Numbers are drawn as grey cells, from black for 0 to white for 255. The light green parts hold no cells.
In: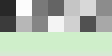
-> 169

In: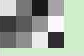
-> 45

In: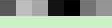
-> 149

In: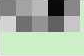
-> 198

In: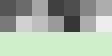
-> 238

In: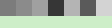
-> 211
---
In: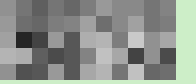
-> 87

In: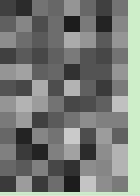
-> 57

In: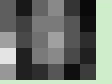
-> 45

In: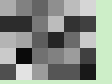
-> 156

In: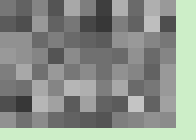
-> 139

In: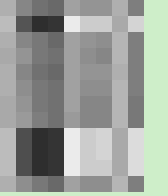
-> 120

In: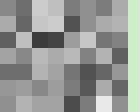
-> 163
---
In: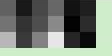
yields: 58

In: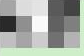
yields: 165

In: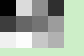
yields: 252

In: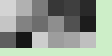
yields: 22

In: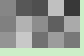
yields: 200

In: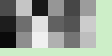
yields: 142

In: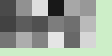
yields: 173

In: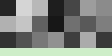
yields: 82

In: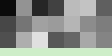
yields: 174
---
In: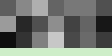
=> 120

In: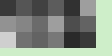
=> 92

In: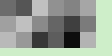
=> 145

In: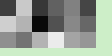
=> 97

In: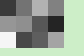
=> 115

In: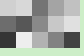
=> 116
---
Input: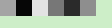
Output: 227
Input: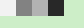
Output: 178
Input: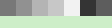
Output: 180
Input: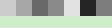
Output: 104
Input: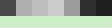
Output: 189
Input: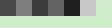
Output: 59
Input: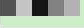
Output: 20
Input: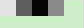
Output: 4
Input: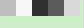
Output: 48
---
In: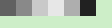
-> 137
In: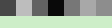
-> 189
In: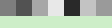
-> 82
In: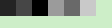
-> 70
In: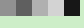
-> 95
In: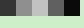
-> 143
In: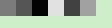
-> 85
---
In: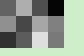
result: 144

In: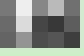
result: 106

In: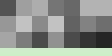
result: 151

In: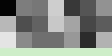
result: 184

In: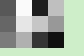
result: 102

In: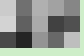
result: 211

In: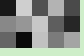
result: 136

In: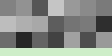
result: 189
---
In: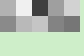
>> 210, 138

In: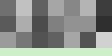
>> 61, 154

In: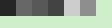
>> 141, 38

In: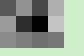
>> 176, 140

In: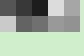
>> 167, 201

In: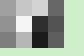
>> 103, 125

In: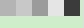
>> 59, 180

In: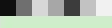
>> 241, 15
